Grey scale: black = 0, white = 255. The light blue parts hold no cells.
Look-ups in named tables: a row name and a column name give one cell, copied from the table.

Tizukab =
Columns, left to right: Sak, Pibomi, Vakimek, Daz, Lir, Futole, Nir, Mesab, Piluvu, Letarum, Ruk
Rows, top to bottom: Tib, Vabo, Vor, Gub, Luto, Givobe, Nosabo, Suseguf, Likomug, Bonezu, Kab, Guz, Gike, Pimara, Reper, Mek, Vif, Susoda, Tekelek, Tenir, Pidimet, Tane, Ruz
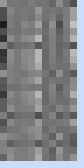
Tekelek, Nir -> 106
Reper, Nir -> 106
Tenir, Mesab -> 97
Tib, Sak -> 150
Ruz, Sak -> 100
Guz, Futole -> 164
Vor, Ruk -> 159
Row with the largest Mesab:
Gub

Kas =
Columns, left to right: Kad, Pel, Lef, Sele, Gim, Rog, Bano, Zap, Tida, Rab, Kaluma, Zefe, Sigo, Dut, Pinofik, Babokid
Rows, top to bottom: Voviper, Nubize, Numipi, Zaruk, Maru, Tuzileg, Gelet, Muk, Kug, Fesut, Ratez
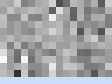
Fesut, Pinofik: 135
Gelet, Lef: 187
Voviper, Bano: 177
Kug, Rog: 159
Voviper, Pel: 166
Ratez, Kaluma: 171
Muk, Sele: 178
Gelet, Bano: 178
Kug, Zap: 190
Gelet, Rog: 133

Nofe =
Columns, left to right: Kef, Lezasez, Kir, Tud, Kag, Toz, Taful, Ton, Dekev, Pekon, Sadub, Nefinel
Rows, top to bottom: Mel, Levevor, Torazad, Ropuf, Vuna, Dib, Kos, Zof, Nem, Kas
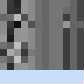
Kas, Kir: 145
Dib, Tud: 149
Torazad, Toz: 113
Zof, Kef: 53
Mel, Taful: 102
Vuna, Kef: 142
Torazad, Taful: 102
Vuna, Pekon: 61
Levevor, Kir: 46
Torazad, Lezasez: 110
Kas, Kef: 140
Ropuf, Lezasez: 58
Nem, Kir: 192
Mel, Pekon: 116
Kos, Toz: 113

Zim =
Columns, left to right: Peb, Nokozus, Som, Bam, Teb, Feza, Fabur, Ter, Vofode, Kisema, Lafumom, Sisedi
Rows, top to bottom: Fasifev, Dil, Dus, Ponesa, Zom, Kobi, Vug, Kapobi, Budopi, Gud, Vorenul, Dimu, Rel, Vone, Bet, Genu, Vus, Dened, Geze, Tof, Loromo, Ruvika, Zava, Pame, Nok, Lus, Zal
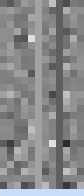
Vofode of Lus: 95
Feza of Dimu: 162
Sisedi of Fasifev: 116
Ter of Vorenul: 137
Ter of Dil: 101
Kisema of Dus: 127
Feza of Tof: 162
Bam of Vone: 119
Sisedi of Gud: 148
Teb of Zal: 97
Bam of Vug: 117
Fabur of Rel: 130
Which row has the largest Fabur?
Zal

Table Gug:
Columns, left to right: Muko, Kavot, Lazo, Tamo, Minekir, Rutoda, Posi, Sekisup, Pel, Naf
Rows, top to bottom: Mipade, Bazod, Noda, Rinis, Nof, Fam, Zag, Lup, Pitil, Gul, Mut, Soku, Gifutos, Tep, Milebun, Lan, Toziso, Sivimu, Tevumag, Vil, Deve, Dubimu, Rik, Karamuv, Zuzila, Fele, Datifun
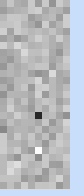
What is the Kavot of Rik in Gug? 169
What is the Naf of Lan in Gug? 207
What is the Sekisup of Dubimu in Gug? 196
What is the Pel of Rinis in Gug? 181
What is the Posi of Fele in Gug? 160
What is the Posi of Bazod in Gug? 169
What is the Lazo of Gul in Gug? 171
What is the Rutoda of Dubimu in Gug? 252
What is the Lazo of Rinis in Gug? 202
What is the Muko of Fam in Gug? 160
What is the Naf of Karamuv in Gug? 191
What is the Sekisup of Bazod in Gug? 183
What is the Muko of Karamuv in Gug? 186
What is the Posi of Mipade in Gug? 201
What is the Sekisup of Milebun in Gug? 191
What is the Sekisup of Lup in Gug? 171
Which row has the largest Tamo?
Lup

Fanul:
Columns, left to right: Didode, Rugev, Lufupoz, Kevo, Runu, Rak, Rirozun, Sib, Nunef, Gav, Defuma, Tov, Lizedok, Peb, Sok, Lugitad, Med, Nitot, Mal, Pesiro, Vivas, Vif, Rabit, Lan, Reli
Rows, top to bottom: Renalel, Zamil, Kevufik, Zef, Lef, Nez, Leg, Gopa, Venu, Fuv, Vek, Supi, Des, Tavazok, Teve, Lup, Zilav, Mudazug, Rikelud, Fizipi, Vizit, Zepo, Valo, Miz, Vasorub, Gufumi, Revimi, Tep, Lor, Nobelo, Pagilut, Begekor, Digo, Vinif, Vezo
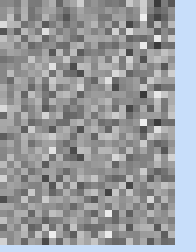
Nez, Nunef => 171
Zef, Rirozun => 90
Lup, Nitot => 182
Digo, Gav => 103
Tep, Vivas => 123
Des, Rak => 148
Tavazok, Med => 155
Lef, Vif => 157
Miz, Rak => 168
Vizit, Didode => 147
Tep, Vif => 114
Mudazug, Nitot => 144
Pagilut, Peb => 102
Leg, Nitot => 145
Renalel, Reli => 86
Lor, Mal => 155
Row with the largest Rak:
Vinif

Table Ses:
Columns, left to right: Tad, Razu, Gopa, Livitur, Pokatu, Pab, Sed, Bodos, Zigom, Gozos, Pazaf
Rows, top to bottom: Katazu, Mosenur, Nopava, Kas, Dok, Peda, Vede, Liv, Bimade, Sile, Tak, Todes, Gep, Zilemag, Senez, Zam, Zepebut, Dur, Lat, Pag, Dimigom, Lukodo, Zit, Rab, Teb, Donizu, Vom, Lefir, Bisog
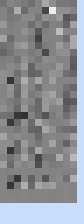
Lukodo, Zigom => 128
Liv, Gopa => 131
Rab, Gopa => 142
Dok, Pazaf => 131
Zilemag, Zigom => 131
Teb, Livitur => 133
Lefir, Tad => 132
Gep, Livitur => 151
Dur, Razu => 58
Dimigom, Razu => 142

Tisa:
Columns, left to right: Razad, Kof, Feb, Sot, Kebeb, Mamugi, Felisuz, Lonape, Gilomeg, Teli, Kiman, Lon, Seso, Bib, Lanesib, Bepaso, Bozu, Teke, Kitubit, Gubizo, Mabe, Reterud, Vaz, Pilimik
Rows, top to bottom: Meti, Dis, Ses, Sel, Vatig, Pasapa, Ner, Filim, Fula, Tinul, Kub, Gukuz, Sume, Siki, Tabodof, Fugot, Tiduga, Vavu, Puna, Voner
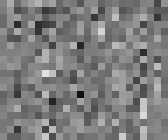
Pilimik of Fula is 122
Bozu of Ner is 185
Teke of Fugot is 135
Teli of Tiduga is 122
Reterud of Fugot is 126
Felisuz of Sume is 138
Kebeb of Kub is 131
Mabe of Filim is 47
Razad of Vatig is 145
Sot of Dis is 95
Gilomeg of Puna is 113
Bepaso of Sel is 118

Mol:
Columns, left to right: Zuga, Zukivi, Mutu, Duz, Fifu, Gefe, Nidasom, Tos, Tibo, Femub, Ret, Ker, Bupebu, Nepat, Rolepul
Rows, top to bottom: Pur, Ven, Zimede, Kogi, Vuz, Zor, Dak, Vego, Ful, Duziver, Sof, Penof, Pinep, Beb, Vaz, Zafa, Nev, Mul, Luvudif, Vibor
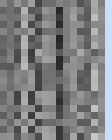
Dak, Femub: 129
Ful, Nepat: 134
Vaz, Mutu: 69
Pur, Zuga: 138
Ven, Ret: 151
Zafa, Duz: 144
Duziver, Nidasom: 117
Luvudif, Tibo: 55
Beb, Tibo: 61
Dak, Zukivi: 113
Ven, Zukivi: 112
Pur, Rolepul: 126
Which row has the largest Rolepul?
Vibor

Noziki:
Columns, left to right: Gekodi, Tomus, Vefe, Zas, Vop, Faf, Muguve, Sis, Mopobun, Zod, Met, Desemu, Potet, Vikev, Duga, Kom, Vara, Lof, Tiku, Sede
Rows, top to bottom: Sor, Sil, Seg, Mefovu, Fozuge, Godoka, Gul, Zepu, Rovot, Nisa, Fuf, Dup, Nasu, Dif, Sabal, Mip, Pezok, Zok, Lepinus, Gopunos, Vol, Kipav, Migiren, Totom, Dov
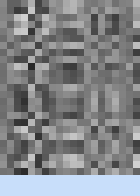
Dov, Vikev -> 172
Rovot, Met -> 159
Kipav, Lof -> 124
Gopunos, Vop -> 182
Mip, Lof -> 128
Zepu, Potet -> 139
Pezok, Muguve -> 136
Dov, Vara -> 174
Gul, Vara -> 91
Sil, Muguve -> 70
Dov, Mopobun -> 128
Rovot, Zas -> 73
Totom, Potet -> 130
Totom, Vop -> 155
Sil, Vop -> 198
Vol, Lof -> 124
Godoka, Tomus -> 137
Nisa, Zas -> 177
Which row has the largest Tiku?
Nisa

